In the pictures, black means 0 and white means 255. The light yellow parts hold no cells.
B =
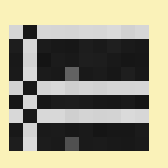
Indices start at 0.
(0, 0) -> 213
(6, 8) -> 218
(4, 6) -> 209
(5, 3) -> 28
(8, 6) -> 27
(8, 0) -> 29
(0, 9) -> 214
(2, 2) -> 20
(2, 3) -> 27
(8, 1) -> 219
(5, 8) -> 26
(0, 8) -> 209
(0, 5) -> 215
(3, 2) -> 27
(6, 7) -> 211
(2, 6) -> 29
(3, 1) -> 218
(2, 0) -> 25
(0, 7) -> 218
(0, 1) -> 24
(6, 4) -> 207
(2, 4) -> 25
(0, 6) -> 214

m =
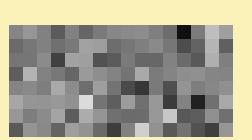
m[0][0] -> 133
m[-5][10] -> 123
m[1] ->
[106, 119, 129, 112, 121, 162, 158, 109, 118, 127, 138, 119, 77, 99, 181, 96]
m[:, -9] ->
[135, 109, 91, 131, 116, 94, 112, 61]
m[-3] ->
[166, 149, 148, 152, 145, 219, 116, 94, 156, 112, 152, 59, 130, 33, 112, 169]
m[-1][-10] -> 106
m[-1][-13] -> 100
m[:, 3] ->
[91, 112, 65, 120, 169, 152, 164, 100]
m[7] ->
[89, 148, 137, 100, 158, 147, 106, 61, 130, 207, 146, 89, 116, 82, 63, 150]
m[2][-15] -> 118
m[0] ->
[133, 150, 129, 91, 129, 101, 122, 135, 138, 140, 127, 108, 16, 123, 190, 159]
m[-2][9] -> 108
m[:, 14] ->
[190, 181, 175, 133, 135, 112, 144, 63]
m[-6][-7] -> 103
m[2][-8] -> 122
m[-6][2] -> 139
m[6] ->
[151, 125, 139, 164, 92, 172, 149, 112, 107, 108, 152, 199, 88, 93, 144, 112]
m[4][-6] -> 122
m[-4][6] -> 158
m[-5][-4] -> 142

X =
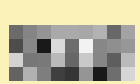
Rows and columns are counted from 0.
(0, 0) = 107
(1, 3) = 218
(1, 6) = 135
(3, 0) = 99
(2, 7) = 94
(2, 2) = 121
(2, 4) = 103
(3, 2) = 126
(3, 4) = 53
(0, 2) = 148
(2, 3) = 185

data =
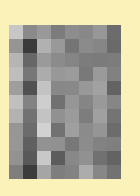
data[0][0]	199
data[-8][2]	172
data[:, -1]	[108, 106, 124, 129, 99, 134, 116, 108, 127, 99, 114]
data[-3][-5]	145
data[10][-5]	126
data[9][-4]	136
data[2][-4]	133
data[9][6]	113
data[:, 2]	[153, 177, 154, 172, 195, 206, 195, 210, 146, 200, 165]
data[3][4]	155
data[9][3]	92
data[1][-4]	117
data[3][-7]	119
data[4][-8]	158
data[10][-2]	135
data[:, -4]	[141, 117, 133, 155, 137, 150, 155, 159, 120, 136, 131]
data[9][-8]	146
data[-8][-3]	121
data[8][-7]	96
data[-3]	[151, 96, 146, 145, 120, 140, 130, 127]

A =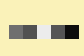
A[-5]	111
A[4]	13
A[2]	236

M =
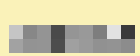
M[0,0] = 197
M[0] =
[197, 135, 148, 74, 149, 153, 126, 226, 58]
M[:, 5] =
[153, 154]
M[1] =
[162, 147, 148, 77, 160, 154, 145, 147, 140]

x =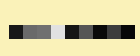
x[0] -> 24
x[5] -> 85
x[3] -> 225
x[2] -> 112

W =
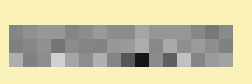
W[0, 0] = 133
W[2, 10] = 139
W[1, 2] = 144
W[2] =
[174, 129, 141, 208, 165, 141, 176, 133, 86, 22, 139, 95, 193, 133, 155, 161]
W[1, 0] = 128
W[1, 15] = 129
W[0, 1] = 144
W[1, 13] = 155
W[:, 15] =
[138, 129, 161]
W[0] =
[133, 144, 151, 151, 133, 140, 153, 141, 139, 165, 150, 150, 151, 135, 120, 138]
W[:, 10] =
[150, 136, 139]

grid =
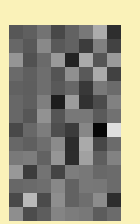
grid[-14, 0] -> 87
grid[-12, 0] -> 149
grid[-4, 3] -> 68
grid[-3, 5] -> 120
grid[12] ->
[73, 185, 75, 142, 98, 110, 140, 45]
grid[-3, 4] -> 98
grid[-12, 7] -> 154
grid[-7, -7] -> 104
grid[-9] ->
[103, 95, 127, 29, 156, 49, 75, 129]
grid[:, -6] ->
[115, 137, 106, 110, 110, 127, 146, 125, 110, 98, 115, 110, 75, 93]
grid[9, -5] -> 150
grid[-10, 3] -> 89
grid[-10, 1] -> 94
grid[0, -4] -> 98
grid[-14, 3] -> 72
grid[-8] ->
[103, 86, 146, 85, 120, 120, 90, 113]
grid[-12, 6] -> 85
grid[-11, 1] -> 95
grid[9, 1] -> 125
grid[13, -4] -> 124
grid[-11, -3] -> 89
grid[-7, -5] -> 78
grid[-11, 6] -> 170
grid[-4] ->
[152, 60, 115, 68, 125, 120, 104, 107]
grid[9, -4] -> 45
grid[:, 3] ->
[72, 89, 154, 84, 89, 29, 85, 78, 139, 150, 68, 136, 142, 132]
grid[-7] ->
[72, 104, 125, 78, 59, 135, 7, 222]
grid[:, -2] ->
[172, 128, 85, 170, 121, 75, 90, 7, 71, 94, 104, 119, 140, 92]

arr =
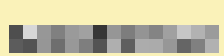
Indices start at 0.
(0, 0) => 78
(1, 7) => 175
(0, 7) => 150
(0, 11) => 160
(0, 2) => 151
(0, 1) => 215
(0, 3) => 128
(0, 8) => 125
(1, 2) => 150

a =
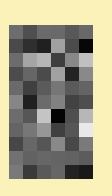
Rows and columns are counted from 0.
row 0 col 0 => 109
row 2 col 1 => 165
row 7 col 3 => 64
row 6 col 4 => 79
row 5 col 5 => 78
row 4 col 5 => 100
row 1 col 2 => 32
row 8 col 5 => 122
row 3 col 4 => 35
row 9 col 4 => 98
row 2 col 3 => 62
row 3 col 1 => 102
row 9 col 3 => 100
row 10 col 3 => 102
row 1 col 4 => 75
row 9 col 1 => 98
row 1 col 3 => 161
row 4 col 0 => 106
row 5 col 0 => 134
